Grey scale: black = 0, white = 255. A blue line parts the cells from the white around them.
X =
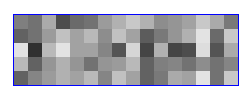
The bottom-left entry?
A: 98
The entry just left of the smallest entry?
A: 227
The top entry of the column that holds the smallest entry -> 114
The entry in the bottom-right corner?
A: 200
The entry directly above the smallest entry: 114
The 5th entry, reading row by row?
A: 106
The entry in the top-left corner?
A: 127
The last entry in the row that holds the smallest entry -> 170
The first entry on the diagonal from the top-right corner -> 121
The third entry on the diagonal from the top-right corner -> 221
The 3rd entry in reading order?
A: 170
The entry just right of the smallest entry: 185
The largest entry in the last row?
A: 227
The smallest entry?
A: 48
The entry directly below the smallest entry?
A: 98
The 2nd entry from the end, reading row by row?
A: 114

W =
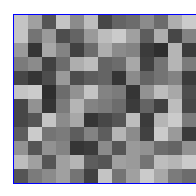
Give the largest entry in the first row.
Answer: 203
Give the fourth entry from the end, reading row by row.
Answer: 203
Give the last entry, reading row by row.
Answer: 108
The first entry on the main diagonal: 196
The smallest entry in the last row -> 65
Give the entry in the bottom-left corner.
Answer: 85
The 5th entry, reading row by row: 139
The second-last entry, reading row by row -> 123
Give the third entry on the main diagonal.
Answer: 168
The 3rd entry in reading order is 85
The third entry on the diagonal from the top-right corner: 46
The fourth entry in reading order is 196
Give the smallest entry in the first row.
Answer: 71
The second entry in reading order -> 160

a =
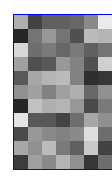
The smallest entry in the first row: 67
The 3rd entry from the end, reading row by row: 144
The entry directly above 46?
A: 80
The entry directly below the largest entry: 181
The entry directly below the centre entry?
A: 181
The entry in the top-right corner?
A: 235
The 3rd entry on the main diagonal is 122
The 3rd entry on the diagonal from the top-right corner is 122
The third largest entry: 222
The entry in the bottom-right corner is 110
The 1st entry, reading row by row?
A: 175
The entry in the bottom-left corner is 60
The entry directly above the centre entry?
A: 187
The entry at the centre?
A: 160
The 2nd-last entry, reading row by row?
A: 54
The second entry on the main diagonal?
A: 116

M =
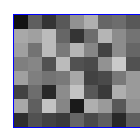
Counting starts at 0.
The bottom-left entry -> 46
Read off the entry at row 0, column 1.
95
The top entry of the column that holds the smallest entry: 18
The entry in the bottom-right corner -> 95
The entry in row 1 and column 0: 168
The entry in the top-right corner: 88
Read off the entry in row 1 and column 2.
187
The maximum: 202
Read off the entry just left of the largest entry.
146
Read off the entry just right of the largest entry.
81
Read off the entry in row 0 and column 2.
52
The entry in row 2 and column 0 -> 160
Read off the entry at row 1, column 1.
160
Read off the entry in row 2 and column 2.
187
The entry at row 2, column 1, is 115
